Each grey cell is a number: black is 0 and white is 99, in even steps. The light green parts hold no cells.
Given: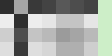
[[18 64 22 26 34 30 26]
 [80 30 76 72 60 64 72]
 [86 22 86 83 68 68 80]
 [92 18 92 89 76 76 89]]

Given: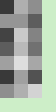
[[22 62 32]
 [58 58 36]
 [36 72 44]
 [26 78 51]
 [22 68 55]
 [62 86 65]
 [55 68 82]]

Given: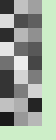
[[75 68 14]
 [44 92 27]
 [89 41 34]
 [85 30 37]
 [20 82 48]
 [17 71 56]
 [17 75 62]
 [10 59 71]
 [20 48 82]]

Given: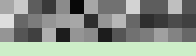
[[58 33 25 68 11 58 54 11 33 44 48 62 51 40]
 [65 78 36 22 54  3 65 44 44 82 36 36 74 33]
 [86 40 48 58 62 65 18 58 71 40 18 22 29 25]]

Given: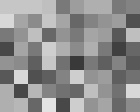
[[34 84 31 37 51 80 57 61 37 44]
 [57 54 37 77 44 22 47 37 51 34]
 [68 71 40 88 28 80 57 64 40 54]
 [28 64 47 80 68 54 68 47 25 40]
 [84 64 54 77 64 40 51 57 61 31]
 [68 28 71 51 44 40 74 57 44 84]
 [47 57 74 40 57 47 64 61 34 74]
 [77 77 77 74 47 61 68 68 47 51]]

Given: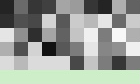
[[89 56 18 64 38 76 93 48 96 68]
 [14 41 21 25 64 60 21 14 68 38]
 [18 31 28 82 34 79 72 89 41 79]
 [68 31 82  7 34 48 89 52 56 93]
 [85 72 85 85 85 28 76 48 21 48]]
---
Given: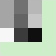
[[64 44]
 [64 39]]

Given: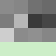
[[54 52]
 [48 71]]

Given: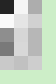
[[14 95]
 [97 89]]

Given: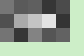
[[46 35]
 [31 66]]

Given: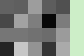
[[38 37]
 [28 63]]

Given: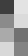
[[24 88]
 [54 85]]
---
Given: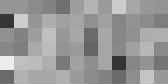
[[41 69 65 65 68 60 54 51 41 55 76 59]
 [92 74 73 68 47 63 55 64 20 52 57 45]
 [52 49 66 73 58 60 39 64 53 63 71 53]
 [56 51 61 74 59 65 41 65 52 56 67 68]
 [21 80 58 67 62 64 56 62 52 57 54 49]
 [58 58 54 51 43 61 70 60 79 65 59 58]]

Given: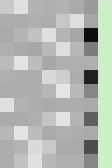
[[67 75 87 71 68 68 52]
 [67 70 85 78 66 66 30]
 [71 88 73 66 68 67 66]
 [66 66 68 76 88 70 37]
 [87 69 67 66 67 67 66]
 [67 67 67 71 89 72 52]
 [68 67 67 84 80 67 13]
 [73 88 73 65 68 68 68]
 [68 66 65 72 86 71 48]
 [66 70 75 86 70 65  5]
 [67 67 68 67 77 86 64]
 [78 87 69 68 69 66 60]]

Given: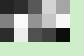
[[17 92 31 25  5]
 [50 97 57 77 96]
 [14 18 34 82 64]]

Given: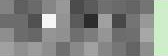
[[62 56 60 55 43 53 62 52 46 39 55]
 [55 42 40 58 56 43 48 58 42 43 65]
 [42 42 31 95 57 35 17 62 28 45 59]
 [51 37 41 52 59 29 35 43 41 39 45]]

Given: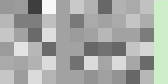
[[77 61 85 70 63 63 57 62 57 40 71]
 [66 64 69 85 63 44 85 64 85 65 41]
 [60 88 71 41 63 63 40 44 40 76 83]
 [77 63 41 86 63 60 63 71 63 63 48]
 [71 49 49 74 63 47 66 63 66 76 67]
 [59 60 24 96 63 78 69 40 69 66 75]]

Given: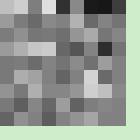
[[39 56 50 36 51 57 64 50 50]
 [47 37 52 40 61 38 49 52 50]
 [57 47 68 52 52 58 80 74 53]
 [47 67 63 50 39 50 82 41 50]
 [47 48 42 51 45 54 44 61 50]
 [60 68 77 79 40 33 51 18 45]
 [48 56 46 47 43 58 66 46 52]
 [60 48 41 53 50 69 41 51 45]
 [74 80 49 86 19 53 10  9 24]]

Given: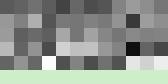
[[39 57 40 98 31 51 30 44 32 89 81 92]
 [72 39 57 29 81 74 75 59 51  6 39 27]
 [60 37 41 37 65 46 63 52 46 53 50 51]
 [59 50 68 33 47 46 50 47 57 22 61 55]
 [35 38 44 36 26 40 30 33 51 60 55 46]]
